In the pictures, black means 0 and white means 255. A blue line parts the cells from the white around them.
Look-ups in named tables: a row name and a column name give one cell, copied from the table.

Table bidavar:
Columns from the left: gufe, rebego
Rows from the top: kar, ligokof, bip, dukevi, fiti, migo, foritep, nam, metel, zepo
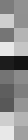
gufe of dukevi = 232
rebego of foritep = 126
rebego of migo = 139
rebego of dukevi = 197
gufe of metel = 206
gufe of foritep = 94
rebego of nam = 149
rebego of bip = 180
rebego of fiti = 19
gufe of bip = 117
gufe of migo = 116
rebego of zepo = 160
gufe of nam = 88
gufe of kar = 124
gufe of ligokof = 206
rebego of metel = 179
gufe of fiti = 28
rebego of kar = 145
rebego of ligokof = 144
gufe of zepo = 232

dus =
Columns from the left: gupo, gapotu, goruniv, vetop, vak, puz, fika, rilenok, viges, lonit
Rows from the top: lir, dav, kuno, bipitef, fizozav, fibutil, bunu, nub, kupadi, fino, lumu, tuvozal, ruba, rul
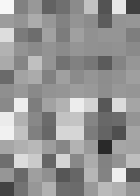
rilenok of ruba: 131
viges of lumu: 166
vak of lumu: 134
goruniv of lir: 152
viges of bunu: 152
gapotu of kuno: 123
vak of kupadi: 194
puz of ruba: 102
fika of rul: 154
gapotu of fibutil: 163
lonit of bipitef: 138
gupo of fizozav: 170
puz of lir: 139
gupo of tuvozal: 110
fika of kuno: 145
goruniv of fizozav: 192
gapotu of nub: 237
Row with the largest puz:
nub

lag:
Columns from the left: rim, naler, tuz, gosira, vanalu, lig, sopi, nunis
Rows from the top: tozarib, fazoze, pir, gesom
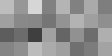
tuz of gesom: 188
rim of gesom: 132
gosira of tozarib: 129
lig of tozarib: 129
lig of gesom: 112
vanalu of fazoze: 147
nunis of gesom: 163
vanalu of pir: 101
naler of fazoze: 137
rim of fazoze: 160
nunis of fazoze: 143
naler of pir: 108
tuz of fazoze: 135
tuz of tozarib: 214
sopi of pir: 109
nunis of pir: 175
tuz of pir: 63
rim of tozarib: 189
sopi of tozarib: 170
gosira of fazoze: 117
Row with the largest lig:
fazoze

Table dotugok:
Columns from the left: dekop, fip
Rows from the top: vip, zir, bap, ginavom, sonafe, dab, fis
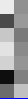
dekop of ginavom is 226
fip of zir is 153
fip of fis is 193
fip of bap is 122
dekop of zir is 74
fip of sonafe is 148
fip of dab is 128
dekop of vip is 235
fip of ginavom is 138
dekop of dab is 14
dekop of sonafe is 210
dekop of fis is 108

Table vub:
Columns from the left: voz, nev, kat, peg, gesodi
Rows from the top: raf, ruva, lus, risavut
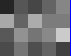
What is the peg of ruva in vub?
124
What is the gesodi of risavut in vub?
64
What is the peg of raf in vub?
100
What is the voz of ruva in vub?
168
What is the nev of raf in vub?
86
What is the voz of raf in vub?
37
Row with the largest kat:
ruva

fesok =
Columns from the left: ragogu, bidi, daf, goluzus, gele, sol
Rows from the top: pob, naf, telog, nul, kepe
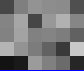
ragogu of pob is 71
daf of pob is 147
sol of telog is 97
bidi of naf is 166
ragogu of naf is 132
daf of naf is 70
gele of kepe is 107
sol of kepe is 38
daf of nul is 124
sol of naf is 134
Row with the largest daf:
kepe

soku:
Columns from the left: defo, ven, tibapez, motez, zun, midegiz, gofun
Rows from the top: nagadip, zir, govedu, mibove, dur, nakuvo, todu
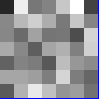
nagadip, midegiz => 255
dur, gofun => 139
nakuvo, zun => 213
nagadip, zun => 199
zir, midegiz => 198
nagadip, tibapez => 119
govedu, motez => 117
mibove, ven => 136
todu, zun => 148
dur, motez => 88
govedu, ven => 107
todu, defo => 90
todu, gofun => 114
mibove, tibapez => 94
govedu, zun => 119
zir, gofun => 133
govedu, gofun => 212
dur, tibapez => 124
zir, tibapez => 207
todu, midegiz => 157

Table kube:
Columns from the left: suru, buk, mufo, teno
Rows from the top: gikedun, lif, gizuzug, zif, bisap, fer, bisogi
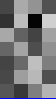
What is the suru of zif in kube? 102
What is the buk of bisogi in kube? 56
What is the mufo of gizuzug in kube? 67
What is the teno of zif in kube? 144
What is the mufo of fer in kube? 184
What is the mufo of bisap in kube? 191
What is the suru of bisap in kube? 68
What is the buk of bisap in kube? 105
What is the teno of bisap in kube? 126
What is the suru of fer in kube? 72
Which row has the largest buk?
lif

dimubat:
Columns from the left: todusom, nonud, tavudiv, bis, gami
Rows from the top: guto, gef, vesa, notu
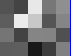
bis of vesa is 132
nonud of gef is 236
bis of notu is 61
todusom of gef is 93
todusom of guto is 83
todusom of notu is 93
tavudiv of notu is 24
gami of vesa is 80
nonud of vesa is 67
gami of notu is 128
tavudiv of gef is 200
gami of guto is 143
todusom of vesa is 117
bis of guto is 119
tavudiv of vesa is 133

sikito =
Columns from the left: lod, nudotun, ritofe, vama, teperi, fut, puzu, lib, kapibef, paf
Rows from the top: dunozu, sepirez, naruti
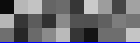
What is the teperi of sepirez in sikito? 139
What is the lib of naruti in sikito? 110
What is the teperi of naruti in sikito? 186
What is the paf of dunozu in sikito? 162
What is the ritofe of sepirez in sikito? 92
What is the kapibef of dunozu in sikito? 69
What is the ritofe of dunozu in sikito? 195
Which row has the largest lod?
sepirez

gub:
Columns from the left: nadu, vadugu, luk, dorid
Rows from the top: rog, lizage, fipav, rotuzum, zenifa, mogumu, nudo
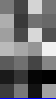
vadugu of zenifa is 112
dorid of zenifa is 134
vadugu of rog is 69
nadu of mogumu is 26
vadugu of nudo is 121
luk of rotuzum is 149
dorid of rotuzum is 241
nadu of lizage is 174
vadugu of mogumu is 53
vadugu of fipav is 73
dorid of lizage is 104
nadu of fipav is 159
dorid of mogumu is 1
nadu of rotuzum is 186
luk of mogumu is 5
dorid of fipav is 80
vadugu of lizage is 57
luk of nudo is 18
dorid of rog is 117
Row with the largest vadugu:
rotuzum

